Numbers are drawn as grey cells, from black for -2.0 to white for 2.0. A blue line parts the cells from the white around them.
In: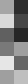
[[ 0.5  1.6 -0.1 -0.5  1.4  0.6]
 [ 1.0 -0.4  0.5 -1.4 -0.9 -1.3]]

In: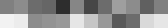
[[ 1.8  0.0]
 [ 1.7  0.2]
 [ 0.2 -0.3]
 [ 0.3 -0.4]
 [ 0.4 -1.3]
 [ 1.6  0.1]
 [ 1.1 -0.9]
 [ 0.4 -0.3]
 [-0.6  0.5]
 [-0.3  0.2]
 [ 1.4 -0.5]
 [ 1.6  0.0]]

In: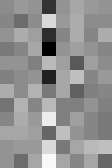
[[ 0.3  0.3  0.6  0.1 -0.2  0.7  0.0  0.3 -0.1  0.3  0.1  0.2]
 [-0.3  0.4  0.6  0.7  0.8  0.2  0.2  0.3  0.1  0.7 -0.3  0.4]
 [ 0.6  0.4  0.5  0.4  0.1  0.8  0.3  0.0  0.6  0.5  0.2  0.3]
 [ 1.9  1.4 -0.4  1.7  0.9 -0.1 -1.5  0.9 -2.0 -1.3  1.4 -1.2]
 [ 0.6 -0.1  1.0  0.0  0.0  0.6  0.6  0.5  0.3  0.1  0.4  0.3]
 [ 0.1  0.6  0.3  0.5  0.0 -0.5  1.0 -0.6  0.5  0.7  0.7  0.6]
 [ 0.6  0.9  0.1  0.1  0.3  0.0  0.1  0.5  0.3  0.1  0.2  0.4]
 [-0.4  1.0 -0.1 -0.1  0.0  0.1  0.4  0.2  0.1  0.7  0.2  0.3]]

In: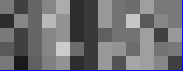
[[-0.1 -0.6 -0.1 -1.3 -0.1]
 [-1.6 -1.0 -1.0  0.1 -1.0]
 [-0.5 -0.4 -0.4 -0.4 -0.4]
 [ 0.0  0.1  0.1  0.9  0.1]
 [ 0.3  1.2  0.3  0.3  0.7]
 [-1.3 -0.3 -1.3 -1.3 -1.3]
 [-1.1 -1.1 -1.1 -1.1 -1.1]
 [ 0.4  0.4 -0.5  0.4  0.4]
 [-0.7  0.3 -0.2 -0.2 -0.2]
 [ 0.6 -0.3 -0.2  1.1 -0.3]
 [ 0.5  0.5  0.5 -0.6  0.5]
 [ 0.1 -0.2 -1.0  0.1 -0.1]
 [-1.0 -0.1  0.4 -0.1 -0.1]]

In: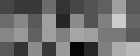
[[-0.6  0.1 -0.3 -0.9]
 [-1.2  0.4  0.1 -1.1]
 [ 0.2 -0.5 -0.6 -1.1]
 [-1.1  0.5  0.5 -0.3]
 [ 0.4  0.0 -1.4 -1.2]
 [-1.9  0.6  0.2 -0.9]
 [-1.4  0.5 -0.7 -0.7]
 [ 0.0 -0.1  0.0 -0.5]
 [ 0.7 -0.1  1.2  0.5]
 [ 0.9 -0.6 -0.4 -0.6]]

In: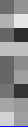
[[ 1.3  0.6 -0.2 -0.4 -0.4  1.0 -0.4  0.8 -0.3]
 [ 0.5  0.4 -1.2  0.5  0.2  1.0 -1.3  1.6  0.3]]
